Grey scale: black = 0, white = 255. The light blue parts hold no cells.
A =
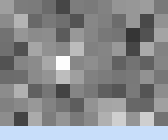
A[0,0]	159
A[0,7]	130
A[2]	[114, 150, 139, 141, 91, 152, 134, 120, 117, 53, 82, 164]
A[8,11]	114
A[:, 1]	[124, 180, 150, 81, 133, 109, 177, 137, 67]
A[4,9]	115
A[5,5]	159
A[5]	[108, 109, 139, 148, 189, 159, 129, 124, 118, 121, 146, 119]
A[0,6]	122
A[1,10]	73
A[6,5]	133
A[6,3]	118
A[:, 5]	[125, 83, 152, 188, 135, 159, 133, 93, 121]
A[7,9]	103
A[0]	[159, 124, 123, 107, 70, 125, 122, 130, 149, 151, 157, 121]
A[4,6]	142
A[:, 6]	[122, 135, 134, 129, 142, 129, 120, 147, 137]
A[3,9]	70
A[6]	[140, 177, 96, 118, 67, 133, 120, 95, 85, 122, 84, 141]
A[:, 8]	[149, 108, 117, 153, 97, 118, 85, 167, 207]
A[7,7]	165

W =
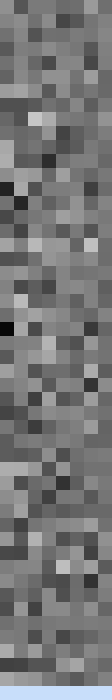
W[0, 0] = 144
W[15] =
[72, 105, 119, 127, 159, 148, 129, 121]
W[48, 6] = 111
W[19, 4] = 132
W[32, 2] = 95
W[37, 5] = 140
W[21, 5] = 96
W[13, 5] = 128
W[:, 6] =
[154, 117, 119, 87, 71, 157, 118, 93, 113, 108, 121, 127, 103, 63, 102, 129, 84, 192, 138, 117, 129, 130, 104, 57, 151, 122, 172, 52, 157, 121, 155, 101, 120, 114, 136, 88, 105, 157, 81, 65, 159, 50, 97, 142, 124, 102, 135, 119, 111]
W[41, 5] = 108
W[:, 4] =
[107, 70, 111, 127, 133, 145, 140, 103, 124, 67, 77, 112, 159, 125, 115, 159, 89, 153, 141, 132, 133, 120, 135, 125, 96, 132, 110, 133, 84, 133, 119, 128, 78, 148, 50, 119, 90, 136, 80, 124, 190, 75, 79, 138, 123, 71, 126, 147, 106]
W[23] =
[8, 166, 74, 132, 125, 132, 57, 102]
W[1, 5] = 87
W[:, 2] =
[122, 113, 83, 123, 103, 120, 140, 89, 198, 109, 116, 93, 153, 81, 128, 119, 136, 184, 112, 128, 93, 98, 162, 74, 130, 151, 83, 146, 63, 119, 60, 124, 95, 152, 106, 101, 83, 117, 178, 138, 134, 107, 96, 66, 112, 77, 155, 84, 148]
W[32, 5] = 111
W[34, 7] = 121
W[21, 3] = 105
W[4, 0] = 113
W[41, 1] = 121
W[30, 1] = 92
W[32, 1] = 88
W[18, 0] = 81
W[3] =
[89, 126, 123, 139, 127, 119, 87, 128]
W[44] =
[112, 121, 112, 120, 123, 121, 124, 122]
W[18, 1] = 85
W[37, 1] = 66
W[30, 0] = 119
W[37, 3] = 126

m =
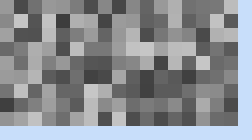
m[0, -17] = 153
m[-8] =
[137, 197, 84, 194, 61, 176, 168, 69, 155, 151, 97, 105, 178, 97, 115, 194, 90]
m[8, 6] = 188
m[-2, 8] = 159
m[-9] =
[153, 74, 113, 152, 148, 124, 77, 135, 71, 135, 100, 153, 176, 113, 118, 120, 188]
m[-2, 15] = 126
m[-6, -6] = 163
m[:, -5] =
[176, 178, 146, 188, 183, 89, 91, 138, 101]
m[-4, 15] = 112
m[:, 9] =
[135, 151, 181, 194, 135, 95, 90, 109, 77]
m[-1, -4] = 80
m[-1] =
[147, 163, 193, 139, 110, 163, 188, 79, 195, 77, 107, 75, 101, 80, 147, 107, 104]
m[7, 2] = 128
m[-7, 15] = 177
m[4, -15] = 172
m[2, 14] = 74
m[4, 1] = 111
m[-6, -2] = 116
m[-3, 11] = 91
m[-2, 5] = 91
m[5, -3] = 104
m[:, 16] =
[188, 90, 184, 90, 113, 137, 100, 75, 104]
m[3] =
[105, 124, 174, 159, 78, 189, 120, 120, 157, 194, 198, 163, 188, 190, 92, 116, 90]
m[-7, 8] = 152
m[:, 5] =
[124, 176, 126, 189, 104, 111, 102, 91, 163]
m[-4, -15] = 181

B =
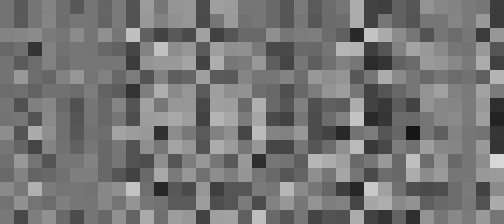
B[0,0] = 115
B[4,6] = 118
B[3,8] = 97
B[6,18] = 110
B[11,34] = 141
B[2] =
[131, 133, 139, 122, 118, 139, 117, 144, 118, 192, 96, 67, 89, 75, 161, 65, 85, 105, 105, 143, 118, 124, 126, 108, 95, 41, 195, 171, 140, 118, 83, 118, 108, 119, 60, 151]
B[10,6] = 118
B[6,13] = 150
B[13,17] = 86
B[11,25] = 106
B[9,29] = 22
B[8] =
[115, 118, 83, 137, 111, 85, 117, 104, 119, 78, 156, 159, 168, 158, 66, 180, 167, 123, 166, 75, 66, 119, 76, 108, 129, 195, 42, 54, 107, 106, 118, 135, 139, 122, 159, 35]
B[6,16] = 143
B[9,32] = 131
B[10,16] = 155
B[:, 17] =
[118, 114, 105, 144, 123, 133, 146, 106, 123, 70, 118, 153, 149, 86, 123, 96]
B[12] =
[105, 131, 100, 104, 113, 127, 126, 104, 86, 66, 106, 168, 122, 150, 113, 141, 126, 149, 118, 105, 86, 100, 143, 118, 166, 118, 74, 108, 104, 172, 140, 154, 118, 118, 153, 155]
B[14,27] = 173
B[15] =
[120, 72, 126, 144, 105, 76, 117, 104, 144, 100, 170, 111, 157, 150, 66, 159, 161, 96, 189, 105, 86, 118, 68, 83, 81, 172, 66, 52, 98, 47, 147, 118, 136, 123, 153, 118]
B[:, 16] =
[155, 154, 85, 143, 118, 89, 143, 158, 167, 143, 155, 89, 126, 85, 85, 161]
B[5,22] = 152
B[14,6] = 117
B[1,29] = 84
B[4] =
[115, 91, 108, 129, 109, 118, 118, 118, 119, 60, 148, 153, 153, 164, 67, 173, 118, 123, 152, 94, 69, 119, 94, 111, 129, 118, 43, 51, 98, 107, 154, 149, 136, 122, 172, 64]
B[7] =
[117, 81, 128, 135, 105, 81, 117, 103, 133, 84, 161, 119, 151, 150, 72, 159, 158, 106, 175, 105, 86, 128, 80, 96, 92, 172, 66, 56, 92, 67, 147, 135, 133, 123, 153, 46]
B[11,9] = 83
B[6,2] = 98
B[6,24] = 157
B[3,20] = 73
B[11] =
[112, 152, 116, 84, 118, 118, 130, 104, 118, 83, 77, 143, 85, 125, 151, 118, 89, 153, 47, 118, 115, 94, 182, 172, 159, 106, 118, 153, 104, 191, 108, 148, 104, 118, 141, 215]
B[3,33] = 115

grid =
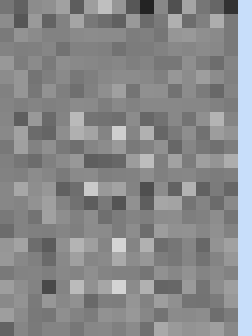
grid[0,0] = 117
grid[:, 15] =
[102, 173, 138, 136, 109, 140, 104, 129, 180, 157, 112, 148, 124, 123, 107, 141, 144, 147, 132, 138, 141, 123, 110, 159]
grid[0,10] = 35
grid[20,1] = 142
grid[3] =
[131, 127, 128, 134, 114, 130, 130, 128, 114, 124, 124, 130, 137, 134, 139, 136, 121]
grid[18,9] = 140
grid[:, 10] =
[35, 107, 128, 124, 132, 136, 144, 136, 103, 177, 130, 189, 142, 79, 94, 127, 109, 177, 151, 117, 177, 130, 135, 112]
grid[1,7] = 109
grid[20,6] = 145
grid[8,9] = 140
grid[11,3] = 128
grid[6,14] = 123
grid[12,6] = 139
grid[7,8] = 137
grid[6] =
[129, 150, 119, 146, 127, 111, 129, 143, 160, 116, 144, 143, 114, 140, 123, 104, 132]
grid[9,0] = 137
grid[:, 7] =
[191, 109, 139, 128, 132, 136, 143, 126, 114, 132, 140, 98, 127, 153, 121, 111, 139, 133, 138, 132, 166, 126, 146, 136]
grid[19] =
[121, 131, 132, 127, 136, 132, 143, 132, 129, 129, 117, 145, 135, 146, 132, 138, 130]
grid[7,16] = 123
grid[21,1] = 147
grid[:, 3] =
[144, 99, 130, 134, 122, 127, 146, 128, 106, 101, 144, 128, 134, 151, 160, 161, 127, 91, 106, 127, 73, 151, 118, 132]
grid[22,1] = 139
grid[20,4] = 132
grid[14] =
[135, 132, 146, 160, 131, 113, 93, 121, 84, 145, 94, 166, 163, 116, 132, 107, 137]
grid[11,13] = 124
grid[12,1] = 128
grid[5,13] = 140
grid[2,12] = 150
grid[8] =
[134, 94, 153, 106, 132, 186, 116, 114, 111, 140, 103, 114, 136, 115, 144, 180, 132]

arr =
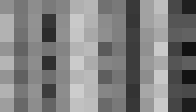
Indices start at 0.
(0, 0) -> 143
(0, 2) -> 141
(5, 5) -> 181
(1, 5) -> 201
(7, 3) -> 100
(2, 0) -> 178
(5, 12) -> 69
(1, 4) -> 142
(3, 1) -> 99
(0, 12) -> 72
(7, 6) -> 189
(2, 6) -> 168
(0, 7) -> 113
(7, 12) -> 69
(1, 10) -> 162
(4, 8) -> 129
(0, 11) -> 190
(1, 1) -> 120
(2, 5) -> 197
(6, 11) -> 186
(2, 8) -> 128
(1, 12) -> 85
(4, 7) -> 133
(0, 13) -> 31
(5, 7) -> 94
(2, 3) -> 43
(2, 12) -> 94
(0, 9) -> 57
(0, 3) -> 122
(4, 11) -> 170
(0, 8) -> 121
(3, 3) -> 117
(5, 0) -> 148

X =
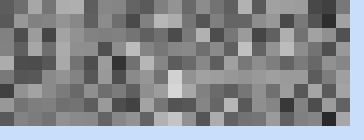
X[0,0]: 93
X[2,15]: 77
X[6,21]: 88
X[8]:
[89, 131, 124, 114, 145, 138, 136, 100, 135, 146, 99, 177, 196, 144, 85, 172, 98, 114, 117, 155, 96, 128, 133, 41, 166]
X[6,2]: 163
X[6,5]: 105
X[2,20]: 175
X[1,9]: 74
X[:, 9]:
[100, 74, 116, 189, 113, 138, 95, 66, 146]
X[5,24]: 159
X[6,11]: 157
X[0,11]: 128
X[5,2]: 88
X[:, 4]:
[173, 148, 163, 171, 169, 147, 123, 112, 145]
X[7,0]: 152
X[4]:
[172, 77, 76, 87, 169, 115, 78, 156, 51, 113, 182, 134, 92, 106, 136, 94, 160, 120, 142, 126, 99, 123, 104, 145, 134]
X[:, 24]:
[120, 161, 81, 153, 134, 159, 163, 98, 166]
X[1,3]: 132
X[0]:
[93, 110, 167, 117, 173, 175, 94, 135, 133, 100, 90, 128, 147, 105, 140, 115, 95, 178, 90, 161, 158, 156, 72, 64, 120]
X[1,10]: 129
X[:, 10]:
[90, 129, 96, 132, 182, 150, 143, 163, 99]
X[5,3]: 138
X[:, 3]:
[117, 132, 69, 110, 87, 138, 138, 128, 114]
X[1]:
[89, 151, 129, 132, 148, 136, 96, 140, 110, 74, 129, 183, 172, 117, 85, 127, 101, 101, 141, 152, 73, 121, 84, 46, 161]
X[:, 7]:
[135, 140, 127, 80, 156, 153, 110, 154, 100]
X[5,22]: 92
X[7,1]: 116
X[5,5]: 131
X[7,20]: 56
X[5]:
[121, 86, 88, 138, 147, 131, 87, 153, 78, 138, 150, 114, 209, 146, 161, 157, 151, 147, 153, 159, 154, 154, 92, 125, 159]
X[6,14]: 129
